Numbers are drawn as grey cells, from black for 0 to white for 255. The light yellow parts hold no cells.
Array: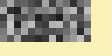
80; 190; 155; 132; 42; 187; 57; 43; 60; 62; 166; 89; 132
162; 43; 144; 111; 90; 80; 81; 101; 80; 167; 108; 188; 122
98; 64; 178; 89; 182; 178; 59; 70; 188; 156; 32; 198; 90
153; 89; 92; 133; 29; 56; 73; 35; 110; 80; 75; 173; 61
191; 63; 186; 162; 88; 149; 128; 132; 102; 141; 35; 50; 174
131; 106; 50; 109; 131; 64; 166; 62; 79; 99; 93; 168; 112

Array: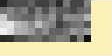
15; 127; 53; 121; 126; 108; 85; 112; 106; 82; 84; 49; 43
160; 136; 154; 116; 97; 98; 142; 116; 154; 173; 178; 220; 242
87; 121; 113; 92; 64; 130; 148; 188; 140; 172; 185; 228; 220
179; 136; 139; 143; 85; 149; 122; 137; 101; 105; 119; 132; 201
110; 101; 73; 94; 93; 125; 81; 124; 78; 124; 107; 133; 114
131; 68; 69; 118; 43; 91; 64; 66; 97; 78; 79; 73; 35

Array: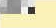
56; 243; 142; 145; 161
228; 206; 150; 144; 194

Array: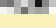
252; 169; 162; 176; 113; 182; 231; 246
195; 134; 21; 162; 216; 174; 117; 132

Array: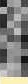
92; 150; 165; 199
77; 169; 180; 152
22; 129; 147; 63
123; 148; 145; 52
66; 146; 163; 123
29; 101; 82; 156
92; 191; 110; 105
82; 132; 168; 42
126; 186; 114; 47
168; 139; 94; 173
76; 167; 154; 29

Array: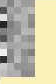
141; 138; 173; 173; 188
151; 148; 147; 180; 202
173; 151; 186; 138; 48
128; 143; 175; 138; 241
167; 173; 166; 164; 189
146; 155; 182; 144; 85
178; 183; 145; 140; 128
137; 173; 149; 127; 38
144; 178; 184; 151; 225
185; 176; 154; 167; 85
156; 155; 177; 134; 167

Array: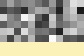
71; 93; 85; 185; 250; 78; 83; 183; 104; 170; 68; 165
164; 211; 192; 34; 94; 119; 113; 158; 221; 77; 204; 195
175; 150; 122; 106; 187; 72; 57; 173; 110; 140; 132; 93
158; 186; 160; 93; 202; 49; 95; 213; 244; 114; 137; 211
27; 202; 166; 34; 121; 161; 170; 135; 44; 76; 90; 60
210; 223; 154; 67; 153; 88; 115; 142; 136; 117; 161; 115
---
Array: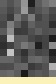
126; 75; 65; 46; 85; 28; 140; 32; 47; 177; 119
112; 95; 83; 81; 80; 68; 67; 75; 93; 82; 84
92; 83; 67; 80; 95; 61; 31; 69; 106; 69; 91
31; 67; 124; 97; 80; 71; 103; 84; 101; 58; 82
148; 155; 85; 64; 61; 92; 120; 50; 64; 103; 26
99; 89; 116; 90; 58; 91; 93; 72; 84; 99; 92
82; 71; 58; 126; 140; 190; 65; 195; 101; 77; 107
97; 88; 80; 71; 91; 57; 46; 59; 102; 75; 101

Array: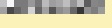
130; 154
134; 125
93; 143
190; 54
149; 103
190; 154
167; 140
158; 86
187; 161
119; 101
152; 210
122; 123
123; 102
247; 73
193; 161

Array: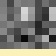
87; 192; 188; 89; 142; 22; 134
111; 56; 47; 96; 52; 174; 99
74; 76; 73; 37; 43; 111; 64
122; 157; 149; 93; 141; 74; 114
119; 214; 206; 102; 116; 7; 133
132; 113; 128; 107; 68; 59; 119
70; 97; 83; 133; 90; 132; 104
123; 128; 135; 118; 137; 77; 98

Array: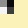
11; 61
142; 244

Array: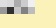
240; 188
204; 129
171; 197
218; 48
223; 152

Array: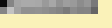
121; 101
150; 132
140; 131
154; 139
158; 122
146; 132
167; 137
154; 142
168; 146
170; 144
170; 144
165; 161
133; 194
12; 133

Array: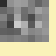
121; 146; 141; 145; 151; 137
101; 161; 133; 178; 140; 129
126; 128; 75; 90; 134; 109
154; 111; 108; 176; 160; 125
158; 147; 166; 202; 98; 129
145; 117; 90; 64; 93; 121
45; 103; 131; 108; 96; 126

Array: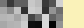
210; 109; 125; 147
83; 148; 99; 3
57; 48; 215; 216
188; 198; 108; 12
200; 206; 70; 15
95; 48; 192; 204
96; 194; 166; 181
56; 138; 185; 178
117; 167; 181; 168

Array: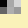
214; 154
168; 174
4; 101
